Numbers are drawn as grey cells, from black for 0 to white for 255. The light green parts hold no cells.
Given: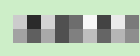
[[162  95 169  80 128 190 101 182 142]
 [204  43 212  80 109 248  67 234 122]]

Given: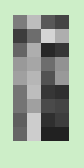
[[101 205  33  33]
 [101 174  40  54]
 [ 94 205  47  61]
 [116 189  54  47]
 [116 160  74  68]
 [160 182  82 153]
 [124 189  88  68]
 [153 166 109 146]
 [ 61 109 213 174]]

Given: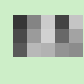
[[ 89 184 178 147 140]
 [ 54 132 203  67 197]
 [ 74 155 209 104 163]]

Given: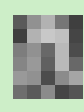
[[153 145  76 139 165]
 [133 153  96 185 104]
 [125 145 104 185  76]
 [110  90 139  69  84]
 [ 90 145 178 118  63]
 [ 63 178 200 192  69]]

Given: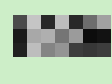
[[ 75 197  40 189  40 109 161]
 [ 32 189 132 148  61  55  61]
 [ 26 168 175 117 155  12  18]]

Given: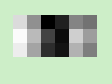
[[219 144   0  32 132 114]
 [237 164  45  19 178 126]
 [251 186  67  12 207 157]]

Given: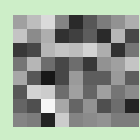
[[167  87  23  71 154  93  93 154  93]
 [132 124  35 204 132 139 146 124 124]
 [117 182 109  71 109  56 146 160 196]
 [196 139 174  49  64  93  42 182  71]
 [ 56  71 182 196 189 211 174  49 117]
 [ 87 211 204 109 160 101 160 117 139]
 [160 189 218 132  42  87 124 146 174]
 [101  79 246 167 101 146  79 109  35]]
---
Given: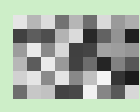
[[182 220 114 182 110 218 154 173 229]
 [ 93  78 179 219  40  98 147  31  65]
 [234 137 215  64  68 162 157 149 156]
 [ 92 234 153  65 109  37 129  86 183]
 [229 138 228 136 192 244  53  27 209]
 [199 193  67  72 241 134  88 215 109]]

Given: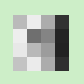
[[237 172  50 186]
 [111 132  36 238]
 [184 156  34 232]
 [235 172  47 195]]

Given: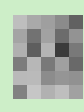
[[169 159 139  97 190]
 [114 162 108 147 164]
 [ 94 180  59 121 176]
 [183 121 160 105 124]
 [186 140 149 145 185]
 [198 177 190 161 129]]

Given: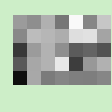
[[142 176 118 249 134 198 155]
 [188 182 173 222 225 164 136]
 [155 178 143  91 100  82  56]
 [167 178 232  61 152 177  89]
 [168 123 133 127 126 134  14]]

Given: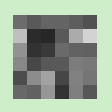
[[ 89 100 100  93  81 108]
 [ 43  39  89 171 211 191]
 [ 50  57 106  98  97 146]
 [ 71  88  89 124 120 136]
 [140 162  70 129 117  77]
 [ 97 150  51 127  87 104]]

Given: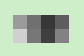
[[112  55  93 155]
 [119  63 130 208]]

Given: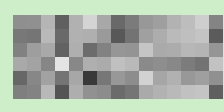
[[144 181  96 177 212 168 105 123 152 159 178 189 206 132 143]
 [117 185 105 177 175 154  88 115 160 173 186 191 196  91 120]
 [158 169  98 175 108 130 150 148 197 170 172 183 180 149 129]
 [163 134 228 136 175 171 192 185 138 142 136 124 115 194 169]
 [135 162 116 167  57 119 152 141 210 166 177 152 159 144 103]
 [131 184  84 174 145 140 107 117 170 178 185 193 196  95 127]]
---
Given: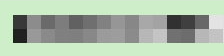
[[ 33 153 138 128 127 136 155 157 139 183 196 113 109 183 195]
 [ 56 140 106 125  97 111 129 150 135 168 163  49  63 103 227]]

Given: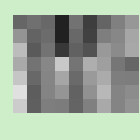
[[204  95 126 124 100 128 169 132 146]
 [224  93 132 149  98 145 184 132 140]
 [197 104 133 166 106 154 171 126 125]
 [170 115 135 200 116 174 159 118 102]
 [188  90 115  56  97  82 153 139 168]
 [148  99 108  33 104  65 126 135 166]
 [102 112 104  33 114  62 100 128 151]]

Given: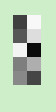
[[136  69]
 [126 174]
 [243  11]
 [ 86 221]
 [ 64 248]]

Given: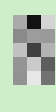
[[146 231 114]
 [148 202  93]
 [193  64 179]
 [138 156 154]
 [170  18 212]]

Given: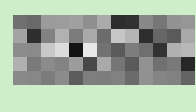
[[137 135 124 139  92 126 125 129 107 145 133 129 100]
 [176 122 139 131 156  72 169 118  90 146 112 121  39]
 [140 138 200 220  19 231 114  90 125 111  50 176 184]
 [163  46 130 177 124 170 108 198 181  46 102  90 168]
 [111 105 155 156 160 143 171  45  49 136 118 146 150]]

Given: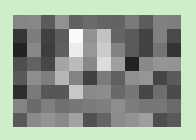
[[ 89 138 147 137 162  81 100 139 146 158  77  89]
 [131 107 127 112 119 123 126 141 125 118 119 106]
 [ 46 122  87  87 199 138 141 105 119  70 110  75]
 [ 89 141 126 182 131  64 123  96 143 149  69  91]
 [ 78  98  71 164 186 136 220 159  34 137 149 147]
 [ 35 136  61  94 236 151 203 130  90  66 116  52]
 [ 54 125  65  92 250 145 194 101  90  67 128  74]
 [133 135  91 145  97 107 100  99 122  92 128 126]]
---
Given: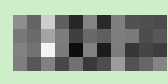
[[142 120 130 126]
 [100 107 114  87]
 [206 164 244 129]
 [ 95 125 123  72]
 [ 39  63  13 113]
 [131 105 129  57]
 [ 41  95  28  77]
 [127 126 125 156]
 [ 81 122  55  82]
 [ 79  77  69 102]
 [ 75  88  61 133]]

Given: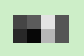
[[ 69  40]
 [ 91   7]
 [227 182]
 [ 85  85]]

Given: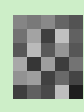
[[133 114  87 168 146  62]
 [121 163 186  54 158  96]
 [137  63  89 158  65  73]
 [101 192 149  61 105 190]
 [ 83  97  86 115  68  30]]

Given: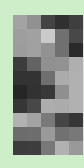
[[163 158 156  60  51  38  54 178 108  60]
 [145 161 161  99  51  50  72 163 109  61]
 [ 67 202 146 144 111  56 173 121 154 120]
 [ 48 112 112 146 171 143 171  69 113 177]
 [ 63  72  42 175 177 177 177  54 120 153]]

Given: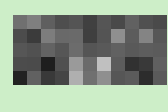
[[112  76  86  76  34]
 [127  59  81  75  97]
 [ 95 125  99  30  57]
 [ 78 105  86  80  69]
 [ 84 106 108 154 175]
 [ 64  63  85 107 112]
 [ 85  84  89 192 143]
 [ 73 143  97  92  86]
 [ 97  92  89  49  91]
 [ 80 132  93  57  44]
 [ 74  87  91  96  90]]

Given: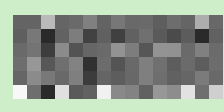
[[100  95 106 110 102 248]
 [100 120 116 151 139 110]
 [186  42  61  87 120  42]
 [101  98 139 111 105 224]
 [106 125  83 130 127  90]
 [128  66 102  49  60  97]
 [ 99  96 106 108 101 241]
 [119  64 147  84  93 137]
 [105  97 125 105 104 131]
 [106 112  86 127 127  97]
 [ 94  90 147 112 110 151]
 [109  75 146  93  97 141]
 [101  92 106 107 102 226]
 [173  42 128  93 123 111]
 [104  97 107 109 105 207]]

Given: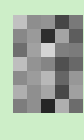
[[193 136 110 190 139 175 125]
 [142 154 161 147 156 143 143]
 [147  46 212 133 184 166  38]
 [ 70 164 127  80 102  72 175]
 [121  93 123 104 151 160 108]]
